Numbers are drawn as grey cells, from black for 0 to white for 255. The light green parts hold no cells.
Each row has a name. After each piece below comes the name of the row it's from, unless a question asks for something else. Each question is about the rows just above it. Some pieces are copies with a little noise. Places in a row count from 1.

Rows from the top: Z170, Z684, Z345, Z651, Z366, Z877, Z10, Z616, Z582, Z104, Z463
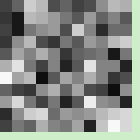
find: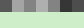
Z10
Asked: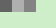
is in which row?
Z463
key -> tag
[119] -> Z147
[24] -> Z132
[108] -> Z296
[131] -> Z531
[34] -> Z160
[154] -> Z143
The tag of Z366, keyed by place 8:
Z296
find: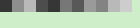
Z651
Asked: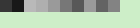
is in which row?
Z684
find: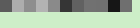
Z366
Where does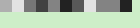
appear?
Z877

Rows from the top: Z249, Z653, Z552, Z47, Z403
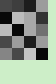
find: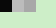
Z653
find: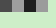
Z47
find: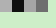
Z552
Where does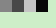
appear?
Z403

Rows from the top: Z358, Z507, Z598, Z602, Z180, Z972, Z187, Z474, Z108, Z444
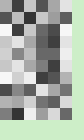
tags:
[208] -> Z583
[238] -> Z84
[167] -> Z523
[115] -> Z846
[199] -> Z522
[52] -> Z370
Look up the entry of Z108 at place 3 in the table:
Z583
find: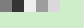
Z444
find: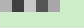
Z358
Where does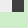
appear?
Z187
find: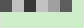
Z507
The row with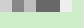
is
Z180
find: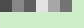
Z474

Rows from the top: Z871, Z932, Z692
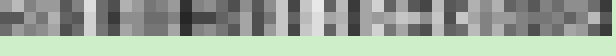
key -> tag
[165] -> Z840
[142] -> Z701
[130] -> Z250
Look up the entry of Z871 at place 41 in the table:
Z701
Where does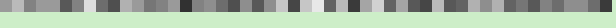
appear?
Z871

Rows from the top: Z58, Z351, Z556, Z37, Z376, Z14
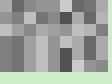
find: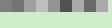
Z376
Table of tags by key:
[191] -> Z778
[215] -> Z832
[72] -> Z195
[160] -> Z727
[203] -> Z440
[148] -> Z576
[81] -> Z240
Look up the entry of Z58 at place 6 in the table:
Z440
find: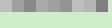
Z556

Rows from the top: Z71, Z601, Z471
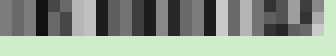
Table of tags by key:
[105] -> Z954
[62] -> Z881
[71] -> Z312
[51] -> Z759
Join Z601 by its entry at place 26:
Z759
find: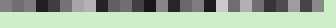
Z71
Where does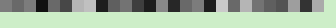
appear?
Z601
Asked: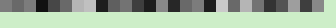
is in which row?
Z71

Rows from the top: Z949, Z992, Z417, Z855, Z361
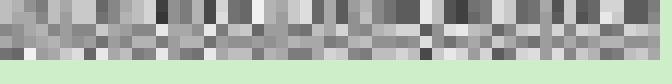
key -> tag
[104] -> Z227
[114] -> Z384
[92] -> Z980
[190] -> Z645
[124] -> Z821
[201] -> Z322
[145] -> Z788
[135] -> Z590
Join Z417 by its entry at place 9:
Z322
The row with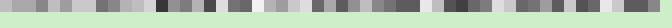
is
Z992
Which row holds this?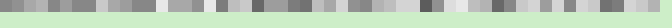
Z417
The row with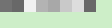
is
Z949

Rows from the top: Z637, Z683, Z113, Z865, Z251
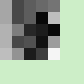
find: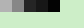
Z113
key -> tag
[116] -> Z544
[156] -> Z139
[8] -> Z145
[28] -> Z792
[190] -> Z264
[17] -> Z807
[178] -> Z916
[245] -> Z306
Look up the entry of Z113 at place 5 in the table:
Z145
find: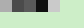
Z683
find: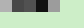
Z865

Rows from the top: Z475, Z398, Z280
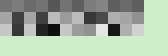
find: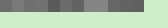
Z475
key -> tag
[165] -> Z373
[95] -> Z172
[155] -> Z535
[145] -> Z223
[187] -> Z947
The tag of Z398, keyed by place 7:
Z947

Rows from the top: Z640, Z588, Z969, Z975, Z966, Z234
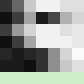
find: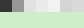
Z969
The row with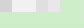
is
Z969
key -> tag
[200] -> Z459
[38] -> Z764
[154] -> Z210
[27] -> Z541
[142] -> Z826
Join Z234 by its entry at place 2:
Z541

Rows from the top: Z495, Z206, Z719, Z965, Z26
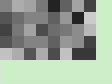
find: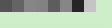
Z206
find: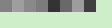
Z495
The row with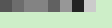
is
Z206

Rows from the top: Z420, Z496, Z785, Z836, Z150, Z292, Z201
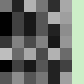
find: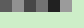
Z201
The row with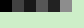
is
Z785
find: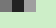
Z201
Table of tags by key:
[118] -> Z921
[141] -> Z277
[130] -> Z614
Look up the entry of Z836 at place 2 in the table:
Z614
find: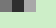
Z420
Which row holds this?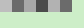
Z150

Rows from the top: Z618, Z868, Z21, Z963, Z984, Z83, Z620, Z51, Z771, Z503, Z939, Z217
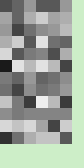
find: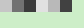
Z771
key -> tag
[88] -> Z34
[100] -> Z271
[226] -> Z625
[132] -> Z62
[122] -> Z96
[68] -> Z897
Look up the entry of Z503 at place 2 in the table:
Z96

